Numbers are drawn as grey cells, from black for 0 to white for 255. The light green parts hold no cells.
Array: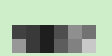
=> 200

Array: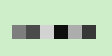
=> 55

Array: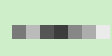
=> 235

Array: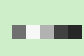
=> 39

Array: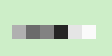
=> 250

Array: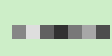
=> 77

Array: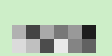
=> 97

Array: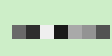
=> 82
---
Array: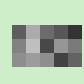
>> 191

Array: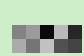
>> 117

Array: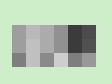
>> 192

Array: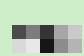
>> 232

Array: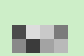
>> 59

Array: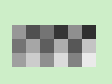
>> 166

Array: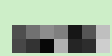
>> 51
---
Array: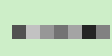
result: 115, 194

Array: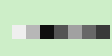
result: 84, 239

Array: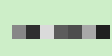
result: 92, 218

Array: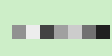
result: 160, 237

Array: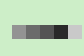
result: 84, 201

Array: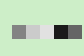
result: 225, 225

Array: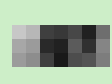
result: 33, 199
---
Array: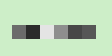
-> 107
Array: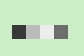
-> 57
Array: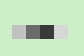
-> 194
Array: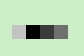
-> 195
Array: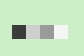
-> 59
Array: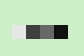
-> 231
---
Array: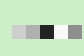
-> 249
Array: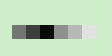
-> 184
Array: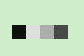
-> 173
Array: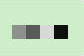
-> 215
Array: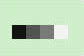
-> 121
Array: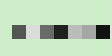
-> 166
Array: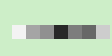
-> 103
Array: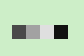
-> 223
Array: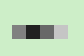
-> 104
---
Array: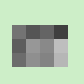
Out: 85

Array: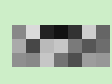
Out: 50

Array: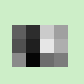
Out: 45

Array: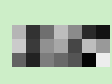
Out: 139

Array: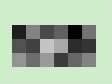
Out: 96

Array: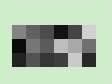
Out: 19

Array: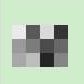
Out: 89

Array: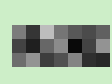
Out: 88

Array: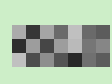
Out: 192
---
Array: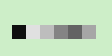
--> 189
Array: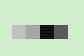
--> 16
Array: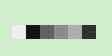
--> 98
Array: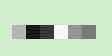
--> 53
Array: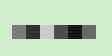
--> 202
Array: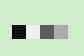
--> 93
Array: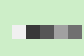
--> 86
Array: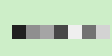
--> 165
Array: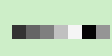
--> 127
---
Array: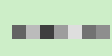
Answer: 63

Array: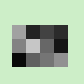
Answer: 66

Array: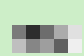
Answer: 109

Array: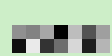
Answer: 167

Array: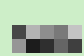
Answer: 142

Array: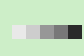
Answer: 151

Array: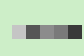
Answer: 140

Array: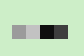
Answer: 15

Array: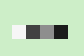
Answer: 142
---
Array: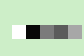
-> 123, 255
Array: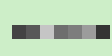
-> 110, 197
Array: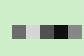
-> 81, 214
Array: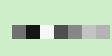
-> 78, 246
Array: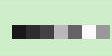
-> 185, 250
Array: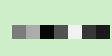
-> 82, 242
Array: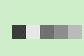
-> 113, 232
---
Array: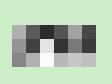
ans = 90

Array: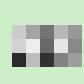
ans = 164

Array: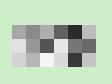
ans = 138

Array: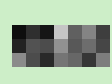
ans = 47

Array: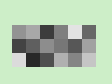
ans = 168

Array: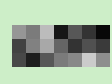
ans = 123

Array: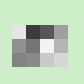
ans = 59
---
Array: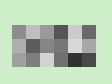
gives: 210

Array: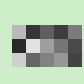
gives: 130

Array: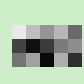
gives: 10

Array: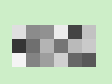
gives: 158

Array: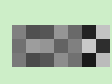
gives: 86

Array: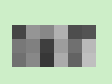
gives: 55

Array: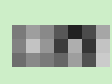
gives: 122
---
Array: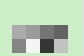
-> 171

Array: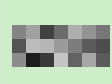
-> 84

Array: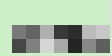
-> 120

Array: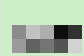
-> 139

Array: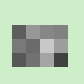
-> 121

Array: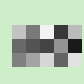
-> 105

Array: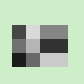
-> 113

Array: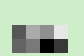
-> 87

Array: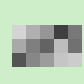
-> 169
